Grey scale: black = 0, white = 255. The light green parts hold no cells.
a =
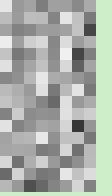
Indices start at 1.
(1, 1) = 229
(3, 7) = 195
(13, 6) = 214
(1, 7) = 137
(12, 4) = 232
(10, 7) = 193
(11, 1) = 226
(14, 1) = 214
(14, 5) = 154
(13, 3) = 166
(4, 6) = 220
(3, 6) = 161
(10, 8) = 206
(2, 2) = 155
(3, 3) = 137
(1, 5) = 160
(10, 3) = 140
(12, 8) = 119
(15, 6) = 230
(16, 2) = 152
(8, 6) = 185
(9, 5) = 105
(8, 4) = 223
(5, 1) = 195
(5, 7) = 69
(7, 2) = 144
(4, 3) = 206
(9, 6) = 223
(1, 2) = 153
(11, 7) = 54
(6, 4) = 193
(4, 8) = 178
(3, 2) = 130
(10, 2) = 203
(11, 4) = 167
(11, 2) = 131

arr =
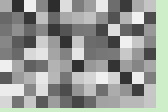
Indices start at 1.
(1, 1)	172
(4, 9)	105
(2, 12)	242
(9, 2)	116
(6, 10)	51
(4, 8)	108
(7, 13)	126
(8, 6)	76
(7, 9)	240
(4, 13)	135
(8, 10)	172
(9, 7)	69
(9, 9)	162
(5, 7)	230
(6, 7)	48
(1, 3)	239
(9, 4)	89
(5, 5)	165
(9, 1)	214
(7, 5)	183
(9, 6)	105
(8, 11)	147
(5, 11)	200
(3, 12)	72
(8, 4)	222
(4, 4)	206
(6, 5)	179
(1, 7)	125
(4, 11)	240
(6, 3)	96
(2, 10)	82
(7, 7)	199
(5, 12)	152

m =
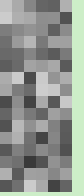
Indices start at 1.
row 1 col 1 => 195
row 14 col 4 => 82
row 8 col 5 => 199
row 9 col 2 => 141
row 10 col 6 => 142
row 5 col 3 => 133
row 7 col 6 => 173
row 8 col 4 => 205
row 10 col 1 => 101
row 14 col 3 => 57
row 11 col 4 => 172
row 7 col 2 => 203
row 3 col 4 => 140
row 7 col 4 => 202
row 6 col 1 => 93
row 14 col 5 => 146
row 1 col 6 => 176
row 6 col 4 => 155
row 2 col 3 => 169
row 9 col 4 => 170
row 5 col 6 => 122
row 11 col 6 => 92
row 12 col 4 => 68
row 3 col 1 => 125
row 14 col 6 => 124
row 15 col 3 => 160
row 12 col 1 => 152
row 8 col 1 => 165
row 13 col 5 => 122
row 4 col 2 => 154
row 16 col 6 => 100

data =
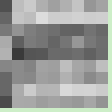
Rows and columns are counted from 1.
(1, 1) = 80
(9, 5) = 163
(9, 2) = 169
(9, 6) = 157
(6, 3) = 131
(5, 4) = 87
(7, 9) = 152
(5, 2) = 58
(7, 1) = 103
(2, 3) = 189
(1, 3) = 202
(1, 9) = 163
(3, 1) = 120
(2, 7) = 209
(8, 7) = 210
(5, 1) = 178
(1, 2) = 189
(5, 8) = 97
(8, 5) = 181
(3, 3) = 126
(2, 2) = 196
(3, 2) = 147
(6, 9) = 190

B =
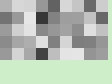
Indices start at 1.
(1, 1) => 179
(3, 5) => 151
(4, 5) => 128
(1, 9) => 205
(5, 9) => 157
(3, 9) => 193
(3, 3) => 226
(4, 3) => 174
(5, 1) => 153
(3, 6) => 162
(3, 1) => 155
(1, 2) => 215
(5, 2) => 212
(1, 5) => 98
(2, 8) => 194

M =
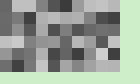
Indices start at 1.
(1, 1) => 103
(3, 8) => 104
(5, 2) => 106
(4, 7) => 183
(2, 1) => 106
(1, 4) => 130
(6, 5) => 85
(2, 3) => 65
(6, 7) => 133
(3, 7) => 84
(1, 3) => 192
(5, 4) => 177
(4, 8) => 157
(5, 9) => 207
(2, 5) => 186
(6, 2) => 65

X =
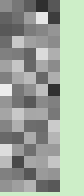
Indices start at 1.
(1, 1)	141
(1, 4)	47
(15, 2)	120
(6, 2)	198
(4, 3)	160
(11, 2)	175
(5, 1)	128
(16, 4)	98
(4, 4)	152
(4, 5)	139
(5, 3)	100
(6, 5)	139
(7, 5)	174
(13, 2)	153
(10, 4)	168
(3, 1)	88
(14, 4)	162
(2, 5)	61
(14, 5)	197
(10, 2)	200
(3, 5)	149
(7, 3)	186
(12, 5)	181
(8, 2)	119
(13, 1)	221
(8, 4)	190
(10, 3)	167

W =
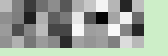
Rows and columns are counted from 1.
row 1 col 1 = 188
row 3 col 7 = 247
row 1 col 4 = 111
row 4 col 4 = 155
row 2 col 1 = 143
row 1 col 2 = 129
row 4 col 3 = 118
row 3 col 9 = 162
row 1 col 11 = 37
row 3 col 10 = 248
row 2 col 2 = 126
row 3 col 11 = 132
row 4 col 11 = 220
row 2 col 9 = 4

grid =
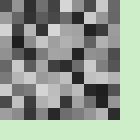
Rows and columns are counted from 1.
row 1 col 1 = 75
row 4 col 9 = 177
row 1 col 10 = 104
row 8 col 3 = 124
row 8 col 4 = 212
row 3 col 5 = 214
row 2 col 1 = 155
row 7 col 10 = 178
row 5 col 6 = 162
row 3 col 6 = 166
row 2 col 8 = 202
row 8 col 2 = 115
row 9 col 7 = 162
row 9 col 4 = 176
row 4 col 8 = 98
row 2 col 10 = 103
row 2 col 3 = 51
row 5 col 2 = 92
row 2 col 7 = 39
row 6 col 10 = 85
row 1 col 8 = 75
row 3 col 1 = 211
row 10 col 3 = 55
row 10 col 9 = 179
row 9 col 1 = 74
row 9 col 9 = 34
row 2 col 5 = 72
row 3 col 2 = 66
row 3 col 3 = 182
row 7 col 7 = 38
